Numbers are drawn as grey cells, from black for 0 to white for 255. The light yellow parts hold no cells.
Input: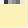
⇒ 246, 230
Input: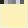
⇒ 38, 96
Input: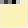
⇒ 152, 239
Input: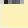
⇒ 212, 172
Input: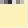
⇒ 163, 191
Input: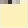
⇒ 158, 185
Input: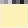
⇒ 178, 134
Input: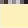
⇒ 115, 30
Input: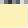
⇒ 198, 168
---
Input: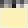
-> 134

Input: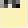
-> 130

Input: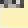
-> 54

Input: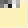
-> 139

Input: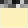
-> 31

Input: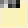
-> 109

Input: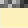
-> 143

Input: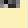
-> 99

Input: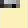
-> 185
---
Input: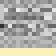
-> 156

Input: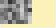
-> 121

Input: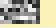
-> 156

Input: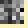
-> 122

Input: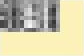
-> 108

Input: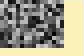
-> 60
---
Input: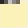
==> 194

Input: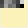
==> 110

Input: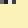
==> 235

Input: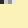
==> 150

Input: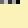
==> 45

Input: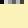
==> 157

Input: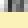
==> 57
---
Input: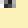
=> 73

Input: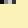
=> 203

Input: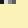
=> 136

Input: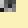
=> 172

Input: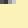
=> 156

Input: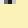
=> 25

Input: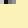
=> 116

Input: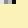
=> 187

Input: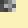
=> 121
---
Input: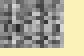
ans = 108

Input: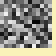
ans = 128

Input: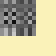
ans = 114

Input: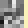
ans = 180

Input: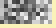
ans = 103

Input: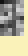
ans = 144
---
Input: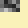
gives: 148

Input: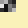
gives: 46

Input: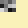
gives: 217

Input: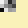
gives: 11

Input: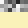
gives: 216

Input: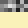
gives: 129
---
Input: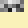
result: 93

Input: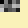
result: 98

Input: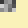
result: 112

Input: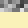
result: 225

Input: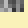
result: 141

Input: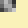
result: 156

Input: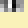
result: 207

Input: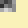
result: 184
